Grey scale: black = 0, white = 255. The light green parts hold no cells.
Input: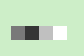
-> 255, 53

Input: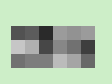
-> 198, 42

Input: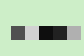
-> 210, 14

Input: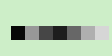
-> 214, 7

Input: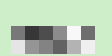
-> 248, 55

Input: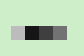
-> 188, 22

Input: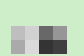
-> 218, 52

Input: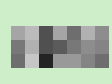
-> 198, 36

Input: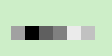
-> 235, 0

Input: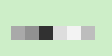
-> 243, 49
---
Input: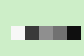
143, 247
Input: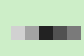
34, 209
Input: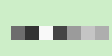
69, 249
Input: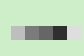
102, 222
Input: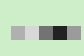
115, 216
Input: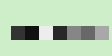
40, 237
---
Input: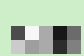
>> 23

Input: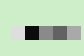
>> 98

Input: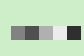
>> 236

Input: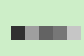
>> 119

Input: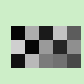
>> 195

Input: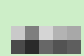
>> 179
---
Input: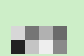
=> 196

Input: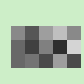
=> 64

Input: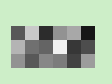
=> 112

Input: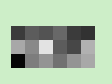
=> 137

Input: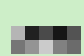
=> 148

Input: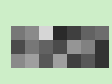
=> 119
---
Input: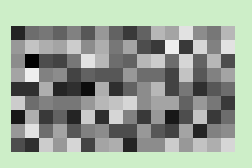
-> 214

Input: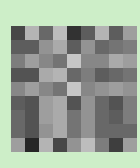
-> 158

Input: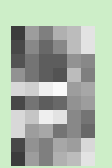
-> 227

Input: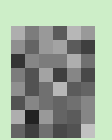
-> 193

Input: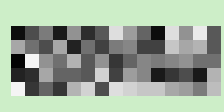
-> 189

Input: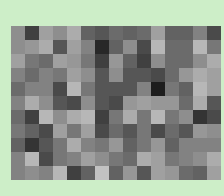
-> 160

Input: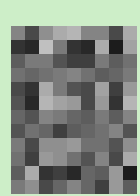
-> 93

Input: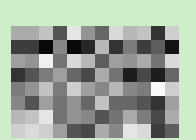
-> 94
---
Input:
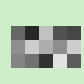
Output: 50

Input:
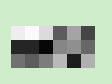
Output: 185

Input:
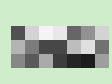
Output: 37

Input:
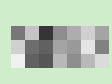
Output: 141

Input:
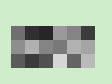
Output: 214

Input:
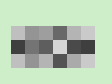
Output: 83

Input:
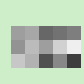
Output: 80
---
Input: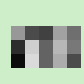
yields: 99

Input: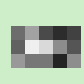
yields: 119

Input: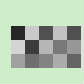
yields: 131

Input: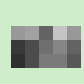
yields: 122

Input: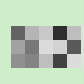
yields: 190

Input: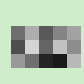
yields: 36

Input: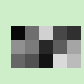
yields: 19

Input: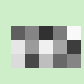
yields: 190

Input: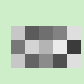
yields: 139
